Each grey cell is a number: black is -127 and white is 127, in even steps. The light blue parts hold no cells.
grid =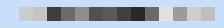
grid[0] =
75
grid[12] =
78
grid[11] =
27
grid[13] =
62

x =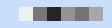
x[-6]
111
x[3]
19
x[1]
-7

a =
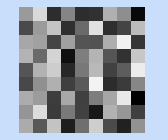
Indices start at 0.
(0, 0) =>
26
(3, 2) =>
84
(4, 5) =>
57
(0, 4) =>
-82
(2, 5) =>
-45
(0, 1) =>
89
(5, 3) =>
-64
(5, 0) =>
-55
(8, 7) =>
-94
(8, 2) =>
67
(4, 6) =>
-62
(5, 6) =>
-83
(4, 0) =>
-42
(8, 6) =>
-52
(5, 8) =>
6
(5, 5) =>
115
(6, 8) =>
-126
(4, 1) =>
50
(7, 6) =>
50
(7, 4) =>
-62
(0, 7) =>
14
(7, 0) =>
21
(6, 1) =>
28

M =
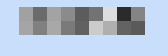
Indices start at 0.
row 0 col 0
33
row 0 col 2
35
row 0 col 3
11
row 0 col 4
-35

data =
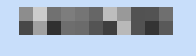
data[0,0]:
13
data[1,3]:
-17
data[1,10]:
-38
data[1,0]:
-55
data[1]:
[-55, 32, -79, -17, -20, -43, -65, 57, -45, -75, -38]
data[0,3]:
-2
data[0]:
[13, 76, -14, -2, -10, -25, 61, 25, -45, -44, -16]

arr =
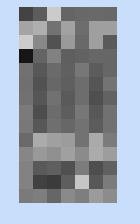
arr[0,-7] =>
-60
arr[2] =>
[76, 8, -45, 26, -22, 31, -37]
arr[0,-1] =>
-23
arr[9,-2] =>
42
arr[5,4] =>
-18
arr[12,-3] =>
70
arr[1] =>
[36, 47, -13, 34, -18, 31, 31]
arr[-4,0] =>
6
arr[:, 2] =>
[75, -13, -45, 1, -21, -24, -14, -19, -16, 32, 16, -32, -68, -25]
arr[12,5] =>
-39
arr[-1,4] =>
-1
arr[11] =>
[2, -38, -32, -47, -3, -49, -31]
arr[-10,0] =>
-14
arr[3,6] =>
-25
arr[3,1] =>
-27
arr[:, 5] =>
[-22, 31, 31, -24, -35, -42, -48, -39, -35, 42, 43, -49, -39, 27]
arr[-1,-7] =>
-5
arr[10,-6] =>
25
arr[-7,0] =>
-5
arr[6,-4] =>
-37
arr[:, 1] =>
[-35, 47, 8, -27, -40, -45, -41, -50, -40, 43, 25, -38, -62, -1]
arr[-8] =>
[-14, -41, -14, -37, -18, -48, -29]
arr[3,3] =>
-32
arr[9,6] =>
-4

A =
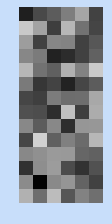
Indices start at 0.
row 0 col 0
-96
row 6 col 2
-3
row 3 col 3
-83
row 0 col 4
38
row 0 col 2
-35
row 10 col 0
8
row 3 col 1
-4
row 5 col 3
-93
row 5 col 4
-57
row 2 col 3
3
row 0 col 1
-54
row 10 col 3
25
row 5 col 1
-73
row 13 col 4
2
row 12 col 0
11
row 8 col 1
-35
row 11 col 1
14
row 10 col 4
-25
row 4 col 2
-31
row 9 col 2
-31
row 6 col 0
-57
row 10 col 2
26
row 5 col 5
-35
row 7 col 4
-65
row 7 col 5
44

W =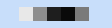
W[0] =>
104
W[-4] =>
14
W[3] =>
-117

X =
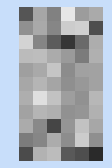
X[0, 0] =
-42
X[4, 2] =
69
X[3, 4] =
-4
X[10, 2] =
60
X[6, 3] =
30
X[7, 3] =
17
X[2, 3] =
-73
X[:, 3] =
[103, 76, -73, 26, 12, 15, 30, 17, 21, 13, -38]
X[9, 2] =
44
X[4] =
[31, 41, 69, 12, 33, 34]
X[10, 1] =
50
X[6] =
[46, 95, 66, 30, 17, 55]
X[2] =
[83, 5, -35, -73, -21, 45]
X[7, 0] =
34

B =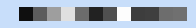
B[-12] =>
-112
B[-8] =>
-19
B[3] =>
96

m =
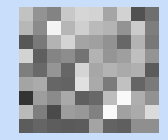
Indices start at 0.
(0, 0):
66
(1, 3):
54
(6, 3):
41
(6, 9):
18
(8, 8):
15
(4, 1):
-22
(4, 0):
-1
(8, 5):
36
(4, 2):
21
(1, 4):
79
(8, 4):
-35
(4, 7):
42
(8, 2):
-34
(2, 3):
84
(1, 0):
55
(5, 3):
-28
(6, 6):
61
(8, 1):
-26
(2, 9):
-7
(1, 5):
58
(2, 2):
51
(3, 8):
63
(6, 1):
29
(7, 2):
-53
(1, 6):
52
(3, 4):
-12
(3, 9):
20
